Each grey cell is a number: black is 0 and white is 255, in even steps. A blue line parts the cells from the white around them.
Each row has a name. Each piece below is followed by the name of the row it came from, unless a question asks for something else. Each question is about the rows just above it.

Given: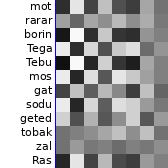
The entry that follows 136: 61
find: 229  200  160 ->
mos

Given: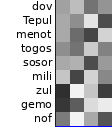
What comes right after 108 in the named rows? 69
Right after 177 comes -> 77

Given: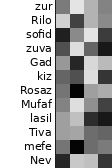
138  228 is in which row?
sofid
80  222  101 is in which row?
zuva
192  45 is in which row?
lasil
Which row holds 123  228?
zur
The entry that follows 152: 38

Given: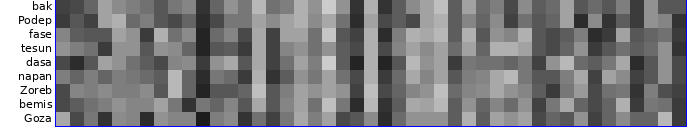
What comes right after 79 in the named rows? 65
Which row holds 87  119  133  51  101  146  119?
bak
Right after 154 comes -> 73
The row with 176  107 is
Podep

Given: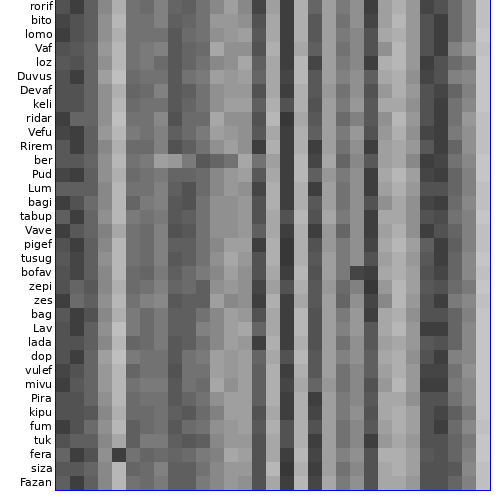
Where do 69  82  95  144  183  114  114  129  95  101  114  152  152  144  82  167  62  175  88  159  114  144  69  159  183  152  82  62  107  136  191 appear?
bito
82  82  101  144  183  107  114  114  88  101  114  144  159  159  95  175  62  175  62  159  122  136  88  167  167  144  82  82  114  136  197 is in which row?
Pira
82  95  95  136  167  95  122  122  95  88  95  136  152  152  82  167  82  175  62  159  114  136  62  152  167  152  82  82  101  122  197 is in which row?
tuk
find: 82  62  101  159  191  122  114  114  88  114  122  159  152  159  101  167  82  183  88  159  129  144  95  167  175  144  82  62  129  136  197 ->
dop
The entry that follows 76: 114

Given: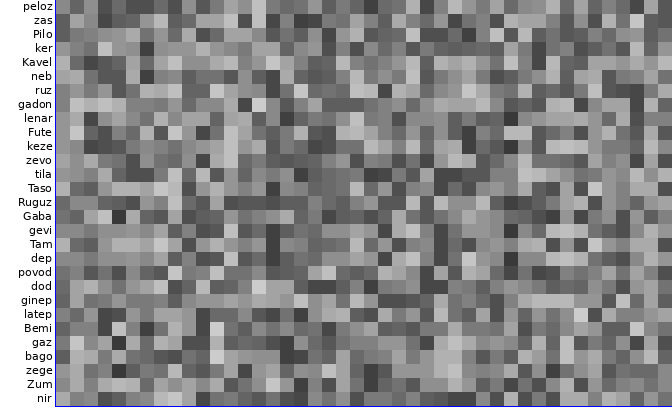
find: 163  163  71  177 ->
gadon
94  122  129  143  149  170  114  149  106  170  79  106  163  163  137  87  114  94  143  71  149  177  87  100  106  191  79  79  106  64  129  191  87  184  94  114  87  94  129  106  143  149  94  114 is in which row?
Pilo
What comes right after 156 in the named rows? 114

